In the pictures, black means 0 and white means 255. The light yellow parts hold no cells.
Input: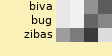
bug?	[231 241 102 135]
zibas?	[157 123  58 220]

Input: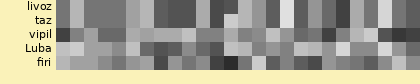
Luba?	[192 203 161 161 139 192 105  83  93 139 105  83 192 182 129 149 129 192
 182 149 214 139 139 214 149 105]
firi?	[182 161 161 139 117 149 161  74 149 117 139  65  44 117 203  93 129  93
  74 149 129 117  93 139 192 139]
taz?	[117 182 117 117 117 161 182  93  83  83 171  74 203 182 149  93 224  93
 149 105  65 171 117 214 117  93]
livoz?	[117 182 117 117 117 161 182  93  83  83 171  74  83 182 149  93 224  93
 149 105  65 171 117 214 117  93]

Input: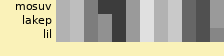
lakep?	[178 190 125 145  60 154 224 178 201 102  80 154]
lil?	[178 190 125 145  60 154 224 178 201 102  80 134]
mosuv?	[178 190 125  60  60 154 224 178 201 102  80 154]

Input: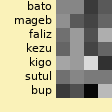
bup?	[ 58  80   7 186]
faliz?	[112 155  80 174]
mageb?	[144  89  68 101]

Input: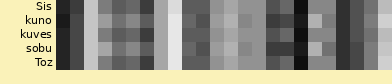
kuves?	[ 36  71 197 124  92 103  60 166 231  92  92 146 166 146 146  81 103  15
 135 135  48  81 113 187]
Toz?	[ 36  71 197 124  92 103  60 166 231  92  92 146 166 146 146  81 103  15
 135 135  48  71 124 207]
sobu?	[ 36  71 197 166 113 135  92 166 231 103  81 156 177 135 146  60  60  26
 177 113  48  71 124 197]
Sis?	[ 36  60 197 124  92 103  60 166 219  92  92 146 166 146 146  81 103  15
 135 135  48  81 113 187]

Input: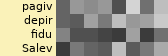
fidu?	[131  80  80  68  59 161  59 112]
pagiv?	[100 152 140 152  80 212 112 190]
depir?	[100  91 161 121 190 152 161 201]
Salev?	[ 59 121 100  91 190  91 121 170]

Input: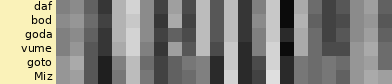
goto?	[150 170  87  31 128 188 108  66  97 119 128  42 200  42  75 211  42 119
 108 119 108 150 159 108]
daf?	[128 139  97  54 179 211 139  66 159  75 188  87 188  54 128 200  11 170
 108  66  87 139 159  97]
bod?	[139 150 108  66 179 200 139  54 170  66 188  87 188  54 139 200  11 179
  97  66  75 139 150  87]
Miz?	[150 159  87  31 119 188 119  66  97 108 128  42 211  42  66 223  42 119
 108 119  97 150 170 159]

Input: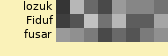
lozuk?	[ 53 183 105  73 154 134 134 114]
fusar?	[154 144 123  73 105  84 123 144]

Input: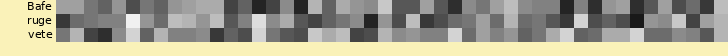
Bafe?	[160 160 118  98 149  77 118  98 149 160 171 171  67  98  36  67 139  36
 180  98 171 149 139 200  87  87 160  87  46 139 118 160 189 139 129 129
  36 129  46 149 160  46  87 160  77 108  56 189]
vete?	[118 180  67  46 139 211  98 180 129 129 139  56  98  77 211 118  87  77
 200 171 189  67  77 180 139 149 129 129 211 108 160 129 149  98 118 171
 211  98 108 171 171 211 108 108 139 129  87 180]

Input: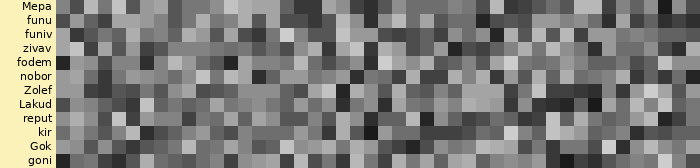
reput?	[142 174 142  77 194  65 153 131 131  65 119 110 164  98 164 142  86  86
 131  86 174 142  47  98  98 184  37 142  98  65  77 110  98  56  65 194
  98 174 119  98 110 153 184  37  65 119]
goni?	[ 37 110 119  65  47  86 174 110  98  86 110 131  65 142 153 164  65 184
  77 119  56 184 119  65 174 119 164  98 164 174  98 131 142 131 153  56
  26  65  47  86 110 131 119 205 131  77]
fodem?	[ 37 153 142  77 131 131  47 131 184 153 110  86  37 164 131 131 119 184
 110  77 110 142  47 205 164 142 174  86  98 131  86 164 205 119 110 119
 153 131  98  98 119  77  98 194 142 142]
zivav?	[164 194  65 164  86 153  65  86 131 131 131 119 110 119  86 110  77 142
 174  56 164 194  56 174 153  77  98 153  37  77  65  98 131 174 119 184
 142 119  47 153 110 110 142  77  47 174]
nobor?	[153 164 110  56 119 153 142 131 110 142 194 119 184 164  47  98 153 153
 119 131 153  47 119 110  65 174  65  65 174 131 174  56 153  86 174  98
 174 110 119 131 174  56  98  56 110  37]

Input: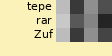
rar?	[200  88 132  36]
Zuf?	[188  57 143  68]
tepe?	[188  57 143  79]

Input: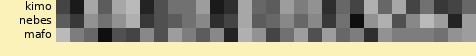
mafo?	[186 125 103  15  80  68 136  80 157 125  92 136  35 176 146  68 113 157
  80 157 103 125  46 146 125 125 125 113 146 157]

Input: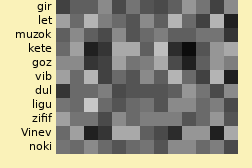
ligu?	[116 106 199 106  84 106 116  84 138 138 106 126  74]
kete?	[106 160  32  53 169 169  95 190  44  12  84 150 169]
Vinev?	[106 160  32  53 169 169  95  74  44 150 150  32 169]
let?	[160 106 180 126 106  84 138  95 180 106  65 180  32]
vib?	[160 106 180  65 106  84 138  95 180 106  65 180  32]

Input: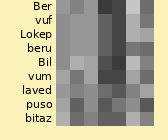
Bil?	[142 175 163  79  59 187 130]
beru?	[142 151 151  97  69 119 109]
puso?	[163  97 142  88 119 142  88]

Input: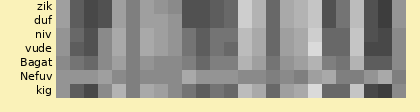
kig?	[148  93  72 138 179 127 169 159 138 116  93 116 104 188 169 104 159 169
 218 104 104 197  72  61 138]
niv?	[148 104  81 138 169 127 169 159 148 116  93 116 116 188 169 104 159 169
 206 104 104 197  81  72 138]
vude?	[148  93  81 138 169 127 169 159 148 116  93 116 104 188 169 104 159 169
 218 104 104 197  72  72 138]
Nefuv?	[148 148 148 159 138 127 138 138 138 169 148 148 148 138 138 127 138 127
 159 169 127 127 148 169 127]

